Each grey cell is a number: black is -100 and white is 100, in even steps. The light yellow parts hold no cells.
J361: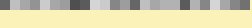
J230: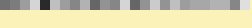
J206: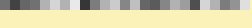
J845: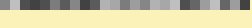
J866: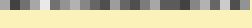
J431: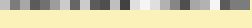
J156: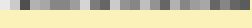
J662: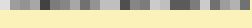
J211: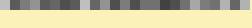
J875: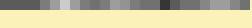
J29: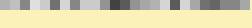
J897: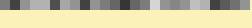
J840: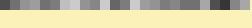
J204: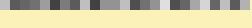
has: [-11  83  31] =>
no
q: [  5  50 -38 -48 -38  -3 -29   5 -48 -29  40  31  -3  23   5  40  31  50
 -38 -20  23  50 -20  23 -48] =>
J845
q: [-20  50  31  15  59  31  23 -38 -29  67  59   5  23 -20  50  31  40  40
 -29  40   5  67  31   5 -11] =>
J361
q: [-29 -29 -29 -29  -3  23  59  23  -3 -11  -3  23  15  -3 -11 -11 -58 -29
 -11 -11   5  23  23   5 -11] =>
J875
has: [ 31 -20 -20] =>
no

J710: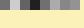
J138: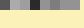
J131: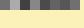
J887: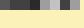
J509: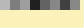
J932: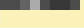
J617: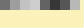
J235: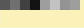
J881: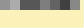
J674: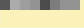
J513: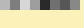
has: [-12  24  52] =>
yes
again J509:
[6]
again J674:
[15]
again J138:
[15]
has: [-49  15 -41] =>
no

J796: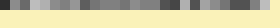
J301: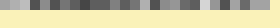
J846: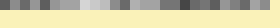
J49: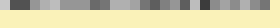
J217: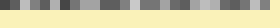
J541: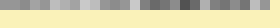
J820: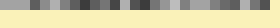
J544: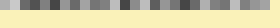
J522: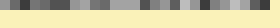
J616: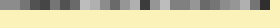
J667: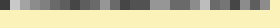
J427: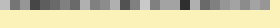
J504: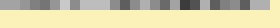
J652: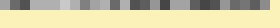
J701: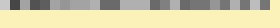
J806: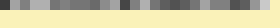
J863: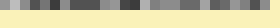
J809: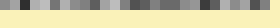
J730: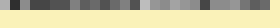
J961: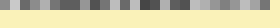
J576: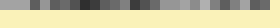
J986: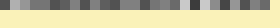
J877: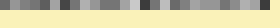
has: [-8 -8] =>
yes
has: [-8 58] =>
no
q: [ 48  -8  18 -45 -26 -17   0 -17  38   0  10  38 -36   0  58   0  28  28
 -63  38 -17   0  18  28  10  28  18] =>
J427

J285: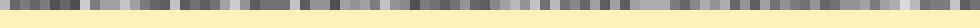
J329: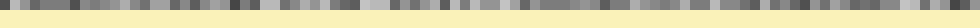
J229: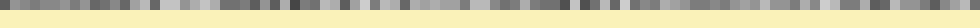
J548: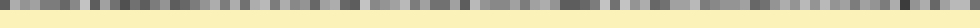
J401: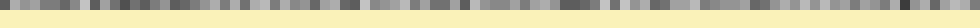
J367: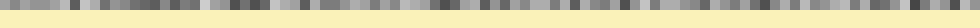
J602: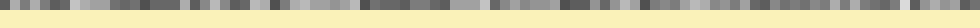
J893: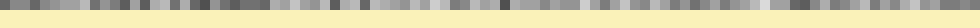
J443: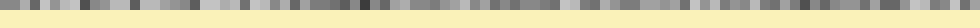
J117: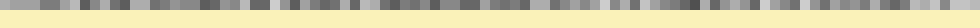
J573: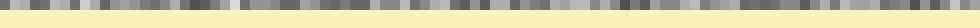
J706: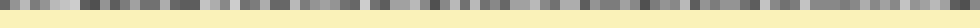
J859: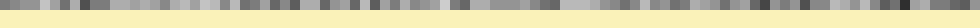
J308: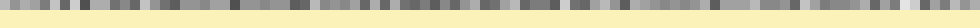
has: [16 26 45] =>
yes
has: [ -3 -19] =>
yes
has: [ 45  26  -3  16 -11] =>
yes
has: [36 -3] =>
yes

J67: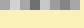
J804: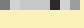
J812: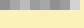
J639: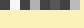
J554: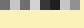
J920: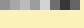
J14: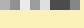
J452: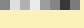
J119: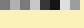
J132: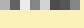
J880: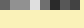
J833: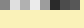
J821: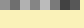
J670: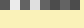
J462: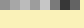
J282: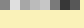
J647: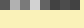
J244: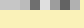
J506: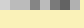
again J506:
[47]
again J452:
[4]
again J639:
[-48]
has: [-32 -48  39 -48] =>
no
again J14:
[-40]
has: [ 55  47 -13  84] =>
no
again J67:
[31]

